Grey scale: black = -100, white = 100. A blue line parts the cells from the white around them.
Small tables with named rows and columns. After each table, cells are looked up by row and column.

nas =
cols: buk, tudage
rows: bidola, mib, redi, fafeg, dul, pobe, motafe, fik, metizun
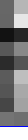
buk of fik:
-45
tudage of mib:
80
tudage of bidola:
43
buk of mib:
-20
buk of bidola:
-19
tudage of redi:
-70
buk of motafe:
-33
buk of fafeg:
-31
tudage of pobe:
49
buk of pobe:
-29
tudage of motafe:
32
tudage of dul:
-34
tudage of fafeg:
7
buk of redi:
-86
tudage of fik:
27

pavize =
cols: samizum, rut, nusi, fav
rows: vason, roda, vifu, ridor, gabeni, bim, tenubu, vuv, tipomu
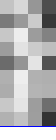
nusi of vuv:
23
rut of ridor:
77
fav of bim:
37
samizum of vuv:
57
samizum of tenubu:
35
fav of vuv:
-14
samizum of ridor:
22
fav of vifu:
2
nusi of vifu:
22
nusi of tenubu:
41
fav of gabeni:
-36
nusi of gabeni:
79
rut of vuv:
79
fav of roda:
-56
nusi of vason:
18
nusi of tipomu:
24
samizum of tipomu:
39

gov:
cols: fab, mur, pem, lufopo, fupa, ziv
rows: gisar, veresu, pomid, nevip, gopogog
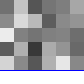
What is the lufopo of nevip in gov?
34
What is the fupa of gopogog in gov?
81
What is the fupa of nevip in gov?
16
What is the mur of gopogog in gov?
8
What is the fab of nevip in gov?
-28
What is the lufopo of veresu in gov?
-27
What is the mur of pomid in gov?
1

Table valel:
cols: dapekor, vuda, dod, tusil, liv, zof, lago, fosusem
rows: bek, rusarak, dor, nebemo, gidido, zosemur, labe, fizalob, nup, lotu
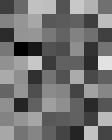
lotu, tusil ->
-25
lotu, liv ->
-47
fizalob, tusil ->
25
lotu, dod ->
4
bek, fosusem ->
-12
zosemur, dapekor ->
33

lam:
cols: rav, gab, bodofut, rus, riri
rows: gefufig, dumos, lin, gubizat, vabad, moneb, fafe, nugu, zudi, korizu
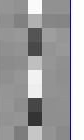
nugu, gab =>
11
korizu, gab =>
-2
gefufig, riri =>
14
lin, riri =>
18
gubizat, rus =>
16
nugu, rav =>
18

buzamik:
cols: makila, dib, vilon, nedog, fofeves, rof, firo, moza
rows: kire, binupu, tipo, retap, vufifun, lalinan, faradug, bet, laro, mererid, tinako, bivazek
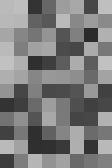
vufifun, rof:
35
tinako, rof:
37
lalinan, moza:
28
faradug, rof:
-34
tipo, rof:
0
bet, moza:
-44

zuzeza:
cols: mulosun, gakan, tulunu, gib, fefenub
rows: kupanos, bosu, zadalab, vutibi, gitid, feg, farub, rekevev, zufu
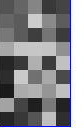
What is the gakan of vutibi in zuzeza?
54
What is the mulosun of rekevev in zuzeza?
28
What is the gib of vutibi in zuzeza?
54
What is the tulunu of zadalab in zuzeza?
-51
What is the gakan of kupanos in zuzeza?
-21
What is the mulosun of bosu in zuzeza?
-21
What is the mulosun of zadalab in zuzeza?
-6
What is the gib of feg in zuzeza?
32
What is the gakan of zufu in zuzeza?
-56
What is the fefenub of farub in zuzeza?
50
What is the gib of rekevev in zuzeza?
-4
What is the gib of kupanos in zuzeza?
-55
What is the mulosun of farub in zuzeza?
-80
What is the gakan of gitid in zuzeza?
-56
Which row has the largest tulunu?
bosu

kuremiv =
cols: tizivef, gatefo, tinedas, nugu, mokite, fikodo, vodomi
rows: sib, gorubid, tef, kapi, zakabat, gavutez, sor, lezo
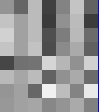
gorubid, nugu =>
-54
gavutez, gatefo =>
30
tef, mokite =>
-2
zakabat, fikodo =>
14
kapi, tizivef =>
54
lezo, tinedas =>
30
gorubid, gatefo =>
26
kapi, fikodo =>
33
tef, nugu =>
-38
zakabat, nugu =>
67
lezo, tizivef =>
19
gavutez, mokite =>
14
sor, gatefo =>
26
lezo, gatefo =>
26
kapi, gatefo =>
26
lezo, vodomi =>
1
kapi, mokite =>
9

